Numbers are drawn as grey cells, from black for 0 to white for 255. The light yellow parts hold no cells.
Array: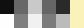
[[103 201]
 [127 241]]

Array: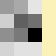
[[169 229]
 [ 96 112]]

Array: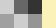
[[103  51]
 [206 149]]

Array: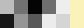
[[114   4]
 [150  88]]

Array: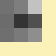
[[126 194]
 [ 52  80]]

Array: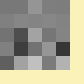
[[120 149]
 [134 132]]

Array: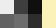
[[ 62  15]
 [109  45]]

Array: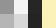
[[244  38]
 [216  36]]

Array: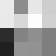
[[141 231]
 [216 253]]
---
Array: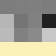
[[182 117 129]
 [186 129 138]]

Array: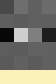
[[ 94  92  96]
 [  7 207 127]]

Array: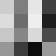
[[220 109 238]
 [199 134 217]]

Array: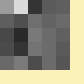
[[ 94  79 111]
 [ 72  41 121]]

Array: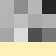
[[179 191 170]
 [166 220  79]]

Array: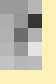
[[173 150  54]
 [176 109 177]]
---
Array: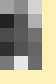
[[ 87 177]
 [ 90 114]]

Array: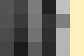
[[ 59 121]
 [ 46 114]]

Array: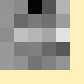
[[105 122]
 [191 181]]

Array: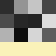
[[ 39  35]
 [ 13 214]]

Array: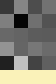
[[  5 112]
 [100  92]]

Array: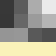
[[103 155]
 [151  89]]

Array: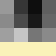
[[ 75  25]
 [197 118]]
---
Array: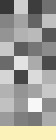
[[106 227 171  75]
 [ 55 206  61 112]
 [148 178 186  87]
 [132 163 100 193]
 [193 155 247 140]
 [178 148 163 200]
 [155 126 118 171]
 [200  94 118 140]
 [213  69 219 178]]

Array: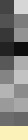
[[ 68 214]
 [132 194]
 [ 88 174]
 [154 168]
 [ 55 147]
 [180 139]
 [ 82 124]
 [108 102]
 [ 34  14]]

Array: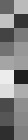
[[100 187]
 [221 173]
 [165 158]
 [114 151]
 [ 74 143]
 [ 86 136]
 [ 46 128]
 [ 67 122]
 [194  52]
 [236  30]]

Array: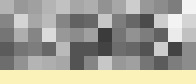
[[133 212 167 186 133  97 103 199 125 103  75 205 243 212]
 [117 174 133 219 152 140 160  59 117 146 125  97 235 193]
 [180 152 160 180 193 167 174 146 167 205 152 140 125 243]
 [109 146 180 174 167  83 133 199 152 160 117  91 125 140]
 [ 91 117 125 103 186  83  83  67 109 103  83 205  67 140]]

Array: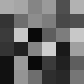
[[ 59 200   9  94 125 200]
 [172 166 133 154  79 178]
 [ 17 154   9  59  33  94]
 [ 17 148 110  46  40 118]
 [ 52 110 141 125  72  79]
 [ 52  33 133 206  25 160]]

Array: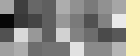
[[ 81 217 152  95 210 130 109  74  88]
 [160 173 109 115 115 225 138 138 181]
 [166  62 103  95 173 145 122 145 166]
 [  7  56  68  95 152 122  81 130 233]]

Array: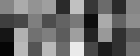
[[  5 185  84 185 107 234  71  28  48 113]
 [ 21 177 113 127  92 159  35 153  48  92]
 [134 171 147 159  42 193  55 107  42 134]
 [ 63  71 127  77  99 121  13 171  99 141]]

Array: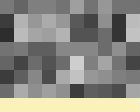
[[ 45 187 165 159 179  83  83 108  52 194]
 [ 60 179 151 171 151  89  68 143  52 187]
 [108 171 143 159 143  60  95  89  76 165]
 [115 121  95  95 135 135 135 108 143 101]
 [121 101 127 127 115 159 115 151 115 115]
 [ 60  95 135  76 171 194 151 143 127 121]
 [101  68 108  83 108 206 127 165 115  68]]
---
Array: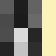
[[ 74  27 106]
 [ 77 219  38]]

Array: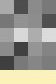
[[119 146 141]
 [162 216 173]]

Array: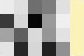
[[ 58 214   8]
 [163  95 218]]

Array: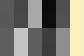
[[ 88  72 169]
 [ 94 196  94]]

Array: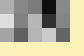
[[221 129 184]
 [164  96 181]]

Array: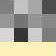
[[150 116 147]
 [213  53 204]]
